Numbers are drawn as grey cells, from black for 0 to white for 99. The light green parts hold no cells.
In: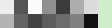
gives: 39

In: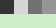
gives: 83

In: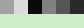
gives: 85

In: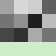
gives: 19

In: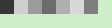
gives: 80

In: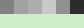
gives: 63
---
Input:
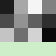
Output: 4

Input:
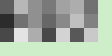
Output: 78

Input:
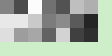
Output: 18

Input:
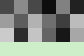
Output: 65

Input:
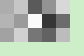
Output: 73

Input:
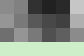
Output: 54

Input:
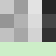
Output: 19

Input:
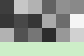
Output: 81
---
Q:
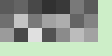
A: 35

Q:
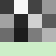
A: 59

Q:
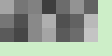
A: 38

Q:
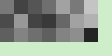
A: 76

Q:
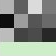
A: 47

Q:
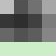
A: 65

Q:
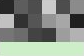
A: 54

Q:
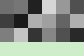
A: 31

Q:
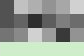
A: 81
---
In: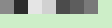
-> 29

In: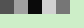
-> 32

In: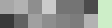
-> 29

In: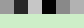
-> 15

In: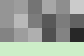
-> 31

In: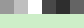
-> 28

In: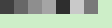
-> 25

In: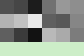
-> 11
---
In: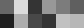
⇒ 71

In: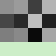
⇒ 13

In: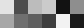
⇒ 10

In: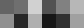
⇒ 62

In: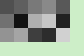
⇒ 13

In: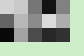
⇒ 67

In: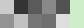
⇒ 86

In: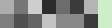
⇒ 23

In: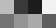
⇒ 36

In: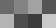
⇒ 78
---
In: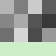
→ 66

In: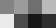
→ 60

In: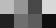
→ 58

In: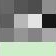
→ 71

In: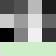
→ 60

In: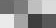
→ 48

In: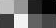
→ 58

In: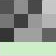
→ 24
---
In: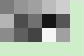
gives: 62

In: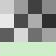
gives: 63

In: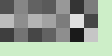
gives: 77

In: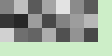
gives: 28

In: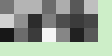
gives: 34

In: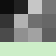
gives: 37

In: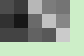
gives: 79
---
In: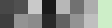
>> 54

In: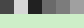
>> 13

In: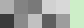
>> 75

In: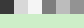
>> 95

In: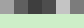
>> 24

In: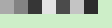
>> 21
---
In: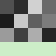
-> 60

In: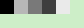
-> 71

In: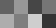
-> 67

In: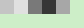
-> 87

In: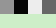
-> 58

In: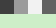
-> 24
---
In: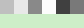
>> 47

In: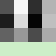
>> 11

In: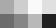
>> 42

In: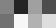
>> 30

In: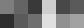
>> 22

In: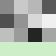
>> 31

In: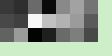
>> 4

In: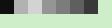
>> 22

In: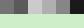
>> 35

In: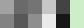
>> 26
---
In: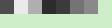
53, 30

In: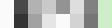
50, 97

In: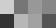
52, 20

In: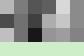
54, 74

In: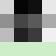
90, 73

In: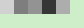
67, 81

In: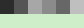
74, 17

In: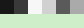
66, 9
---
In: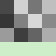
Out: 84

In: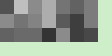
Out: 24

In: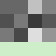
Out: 22

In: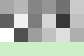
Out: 21

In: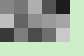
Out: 60

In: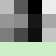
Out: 9
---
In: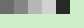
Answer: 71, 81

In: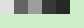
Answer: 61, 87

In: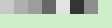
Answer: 40, 88

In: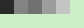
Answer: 44, 76

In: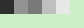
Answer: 47, 90

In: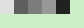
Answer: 48, 87

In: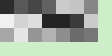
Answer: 14, 93

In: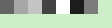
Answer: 26, 99

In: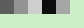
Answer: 80, 80

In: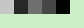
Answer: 43, 77
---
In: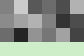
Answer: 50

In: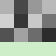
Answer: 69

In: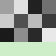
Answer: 62

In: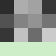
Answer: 17

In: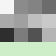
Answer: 95

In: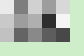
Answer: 91

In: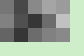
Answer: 46

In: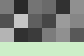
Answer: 48
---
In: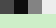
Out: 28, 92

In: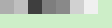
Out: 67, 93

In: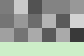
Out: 48, 22

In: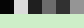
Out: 2, 58

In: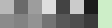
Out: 72, 23

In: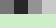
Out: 46, 78

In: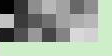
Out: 1, 81

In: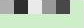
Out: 68, 28
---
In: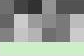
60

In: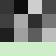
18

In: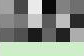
78

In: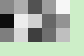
81

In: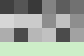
79

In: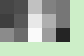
90

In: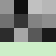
51

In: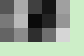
4

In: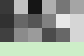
33

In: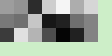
77
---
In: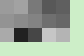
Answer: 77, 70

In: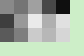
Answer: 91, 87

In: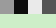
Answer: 91, 60

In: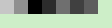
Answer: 77, 56

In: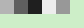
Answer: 92, 70

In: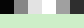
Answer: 99, 88
